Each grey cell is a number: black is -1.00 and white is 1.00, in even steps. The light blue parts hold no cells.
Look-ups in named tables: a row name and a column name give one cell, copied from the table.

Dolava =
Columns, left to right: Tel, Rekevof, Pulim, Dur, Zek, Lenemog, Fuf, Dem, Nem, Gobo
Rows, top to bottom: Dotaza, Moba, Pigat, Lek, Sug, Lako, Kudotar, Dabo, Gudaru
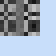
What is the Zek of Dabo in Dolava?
-0.14
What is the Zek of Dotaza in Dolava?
-0.17
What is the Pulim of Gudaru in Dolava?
0.29
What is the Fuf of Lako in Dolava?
0.35
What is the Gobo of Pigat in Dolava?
0.27
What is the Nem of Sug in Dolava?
0.56

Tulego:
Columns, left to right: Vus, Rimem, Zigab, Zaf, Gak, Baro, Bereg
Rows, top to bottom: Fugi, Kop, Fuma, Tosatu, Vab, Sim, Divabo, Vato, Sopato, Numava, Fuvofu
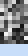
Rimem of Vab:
0.39
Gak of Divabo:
0.42
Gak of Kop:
-0.13
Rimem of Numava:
0.24
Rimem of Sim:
-0.51
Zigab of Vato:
0.86
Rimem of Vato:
-0.16
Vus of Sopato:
-0.84
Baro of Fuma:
-0.08
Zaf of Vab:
0.22
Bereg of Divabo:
0.45
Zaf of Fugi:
0.68
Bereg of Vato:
0.12
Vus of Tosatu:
-0.59
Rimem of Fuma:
0.36
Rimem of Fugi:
-0.42

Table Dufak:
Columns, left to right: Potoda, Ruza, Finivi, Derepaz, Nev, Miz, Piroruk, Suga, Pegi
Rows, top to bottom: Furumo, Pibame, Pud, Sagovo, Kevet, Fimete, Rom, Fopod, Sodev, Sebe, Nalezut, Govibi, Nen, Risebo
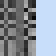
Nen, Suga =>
0.21
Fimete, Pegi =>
0.29
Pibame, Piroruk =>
0.34
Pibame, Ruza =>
0.07
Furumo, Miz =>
-0.17
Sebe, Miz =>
-0.12
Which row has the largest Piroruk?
Kevet

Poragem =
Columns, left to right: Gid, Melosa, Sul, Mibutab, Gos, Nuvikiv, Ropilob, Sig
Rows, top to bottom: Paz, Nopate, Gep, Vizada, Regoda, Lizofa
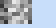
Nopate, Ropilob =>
0.25
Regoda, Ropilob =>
0.23
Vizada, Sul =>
0.41
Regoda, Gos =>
0.72
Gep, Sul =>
0.80
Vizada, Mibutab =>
-0.15
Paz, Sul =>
0.14
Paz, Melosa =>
-0.04
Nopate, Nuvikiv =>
-0.07
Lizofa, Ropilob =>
0.72
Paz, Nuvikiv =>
0.27
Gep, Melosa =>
-0.50
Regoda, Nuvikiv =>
0.51
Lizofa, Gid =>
0.02
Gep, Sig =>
-0.05
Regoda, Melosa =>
-0.16

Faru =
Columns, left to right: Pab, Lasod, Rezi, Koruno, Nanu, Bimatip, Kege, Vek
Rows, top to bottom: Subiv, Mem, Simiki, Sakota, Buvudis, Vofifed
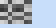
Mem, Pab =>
-0.39
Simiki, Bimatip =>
-0.44
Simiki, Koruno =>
-0.40
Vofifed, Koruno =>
0.42
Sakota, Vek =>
-0.26
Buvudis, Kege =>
0.38
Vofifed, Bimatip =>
0.45
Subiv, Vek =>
-0.34
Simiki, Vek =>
0.52
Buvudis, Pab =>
-0.33
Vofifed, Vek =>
-0.31
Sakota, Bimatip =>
0.44
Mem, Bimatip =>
-0.28
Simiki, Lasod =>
-0.45
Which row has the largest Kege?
Simiki

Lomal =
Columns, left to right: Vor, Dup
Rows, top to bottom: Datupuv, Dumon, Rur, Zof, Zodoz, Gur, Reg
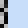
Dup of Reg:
0.49
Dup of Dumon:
-0.72
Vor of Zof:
0.28
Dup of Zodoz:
-0.98
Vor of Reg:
-0.88
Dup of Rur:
0.39
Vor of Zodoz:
0.59
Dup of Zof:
-0.85
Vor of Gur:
0.45
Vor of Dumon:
0.38
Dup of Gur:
-0.91
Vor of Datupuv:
0.48
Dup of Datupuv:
-0.83
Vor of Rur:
-0.97

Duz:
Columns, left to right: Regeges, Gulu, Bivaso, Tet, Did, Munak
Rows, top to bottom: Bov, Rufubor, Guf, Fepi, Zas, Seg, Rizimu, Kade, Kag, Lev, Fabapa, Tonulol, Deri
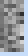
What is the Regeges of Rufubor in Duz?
0.08
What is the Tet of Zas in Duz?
0.34
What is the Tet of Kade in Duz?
0.31
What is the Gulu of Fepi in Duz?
-0.24
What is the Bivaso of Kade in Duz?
-0.14
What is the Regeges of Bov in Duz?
-0.05
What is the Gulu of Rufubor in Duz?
-0.13
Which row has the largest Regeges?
Deri

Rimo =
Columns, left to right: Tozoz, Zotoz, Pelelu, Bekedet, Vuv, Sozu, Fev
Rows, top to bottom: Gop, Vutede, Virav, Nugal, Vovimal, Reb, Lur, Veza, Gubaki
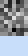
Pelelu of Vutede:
-0.69
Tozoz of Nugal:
-0.25
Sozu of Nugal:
0.40
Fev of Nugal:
-0.01
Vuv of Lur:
0.38
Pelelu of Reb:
0.30
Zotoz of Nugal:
-0.40
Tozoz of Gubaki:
0.13
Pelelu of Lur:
0.40

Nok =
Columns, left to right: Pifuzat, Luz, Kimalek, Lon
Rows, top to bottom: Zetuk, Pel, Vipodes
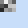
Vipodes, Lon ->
0.41
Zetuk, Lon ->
-0.26
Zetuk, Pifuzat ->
0.04
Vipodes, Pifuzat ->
-0.70
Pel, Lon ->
0.58
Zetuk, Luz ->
0.88
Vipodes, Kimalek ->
0.09
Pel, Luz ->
-0.58
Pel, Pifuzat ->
-0.34
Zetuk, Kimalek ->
0.23
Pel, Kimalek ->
0.54
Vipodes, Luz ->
0.22
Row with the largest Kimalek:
Pel

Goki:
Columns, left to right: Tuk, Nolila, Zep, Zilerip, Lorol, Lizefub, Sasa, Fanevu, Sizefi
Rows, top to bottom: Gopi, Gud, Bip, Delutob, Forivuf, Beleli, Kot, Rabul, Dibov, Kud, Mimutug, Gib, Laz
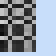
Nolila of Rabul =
-0.67
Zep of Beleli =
-0.86
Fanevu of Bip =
-0.62
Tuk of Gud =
-0.87
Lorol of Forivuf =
-0.67
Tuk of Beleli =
0.65
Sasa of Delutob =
-0.70
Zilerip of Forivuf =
-0.53
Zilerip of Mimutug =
-0.66

